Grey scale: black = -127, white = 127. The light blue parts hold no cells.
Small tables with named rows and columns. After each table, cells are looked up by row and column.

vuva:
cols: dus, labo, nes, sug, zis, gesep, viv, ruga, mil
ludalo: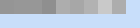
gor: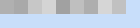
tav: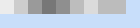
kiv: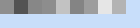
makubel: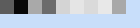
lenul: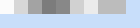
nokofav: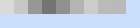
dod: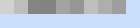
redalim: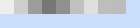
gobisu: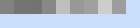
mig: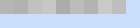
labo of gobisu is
-11
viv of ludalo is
50
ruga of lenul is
60
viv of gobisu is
32
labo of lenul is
87
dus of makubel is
-35
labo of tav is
77
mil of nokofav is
57
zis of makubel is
84
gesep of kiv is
4
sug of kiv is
13
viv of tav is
91
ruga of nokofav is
58
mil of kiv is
51
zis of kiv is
66
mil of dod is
30
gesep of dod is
22
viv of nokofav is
76
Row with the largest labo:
lenul

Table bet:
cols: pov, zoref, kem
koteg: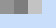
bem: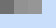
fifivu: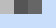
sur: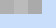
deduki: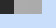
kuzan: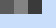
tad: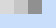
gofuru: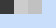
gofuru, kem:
65
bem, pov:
-16
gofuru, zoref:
76
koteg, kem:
67
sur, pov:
48
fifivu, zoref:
-42

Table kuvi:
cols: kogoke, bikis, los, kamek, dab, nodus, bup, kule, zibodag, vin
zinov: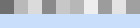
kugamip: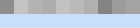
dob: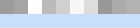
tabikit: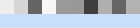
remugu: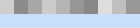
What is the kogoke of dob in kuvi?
28
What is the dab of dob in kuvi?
80
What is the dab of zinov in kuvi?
71
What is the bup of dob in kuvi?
93
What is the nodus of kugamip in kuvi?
58
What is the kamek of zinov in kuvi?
10
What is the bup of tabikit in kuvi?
-65
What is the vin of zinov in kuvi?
32
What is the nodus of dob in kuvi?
119

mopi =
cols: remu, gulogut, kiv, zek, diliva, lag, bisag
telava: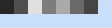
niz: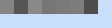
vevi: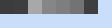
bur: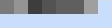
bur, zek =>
-44
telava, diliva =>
42
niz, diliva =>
-5
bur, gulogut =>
20
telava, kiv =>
96
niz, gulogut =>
-42
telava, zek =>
-2
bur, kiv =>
-66
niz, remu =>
4
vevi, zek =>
6
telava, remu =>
-88
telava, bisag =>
-58
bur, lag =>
-32
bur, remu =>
-5
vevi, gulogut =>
-65
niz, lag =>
-2
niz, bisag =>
-50
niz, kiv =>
9

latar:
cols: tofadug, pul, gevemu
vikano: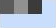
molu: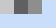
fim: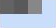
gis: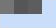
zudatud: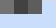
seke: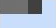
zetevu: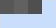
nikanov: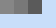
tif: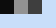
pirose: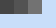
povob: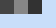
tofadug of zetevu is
-40
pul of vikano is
17
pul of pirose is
-44
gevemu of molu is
14
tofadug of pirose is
-58
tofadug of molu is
72
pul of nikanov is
-7
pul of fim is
-38
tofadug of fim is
-28
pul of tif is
18
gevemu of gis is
-34

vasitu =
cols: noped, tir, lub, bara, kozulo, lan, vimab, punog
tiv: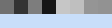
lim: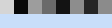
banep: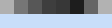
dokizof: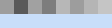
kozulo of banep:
-72
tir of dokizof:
-38
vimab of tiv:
21
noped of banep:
48
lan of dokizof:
29
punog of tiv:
18
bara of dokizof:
-2

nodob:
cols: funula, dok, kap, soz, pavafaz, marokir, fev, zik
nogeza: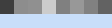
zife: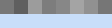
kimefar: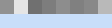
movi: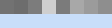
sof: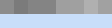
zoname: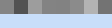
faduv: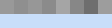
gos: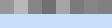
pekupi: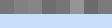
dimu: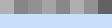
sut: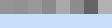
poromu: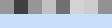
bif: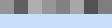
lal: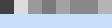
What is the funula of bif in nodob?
21
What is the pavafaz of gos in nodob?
37
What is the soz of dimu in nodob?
36
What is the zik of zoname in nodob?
-12
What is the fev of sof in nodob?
48
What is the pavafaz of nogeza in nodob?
0
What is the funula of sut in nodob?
20
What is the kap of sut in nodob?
25
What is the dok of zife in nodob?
-32
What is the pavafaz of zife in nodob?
7
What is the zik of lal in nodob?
52
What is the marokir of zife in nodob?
36
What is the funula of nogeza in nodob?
-65
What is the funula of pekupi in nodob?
-9
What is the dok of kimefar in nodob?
101
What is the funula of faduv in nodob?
25
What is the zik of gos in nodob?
0
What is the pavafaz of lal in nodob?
35
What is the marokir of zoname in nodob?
11
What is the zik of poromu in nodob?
18

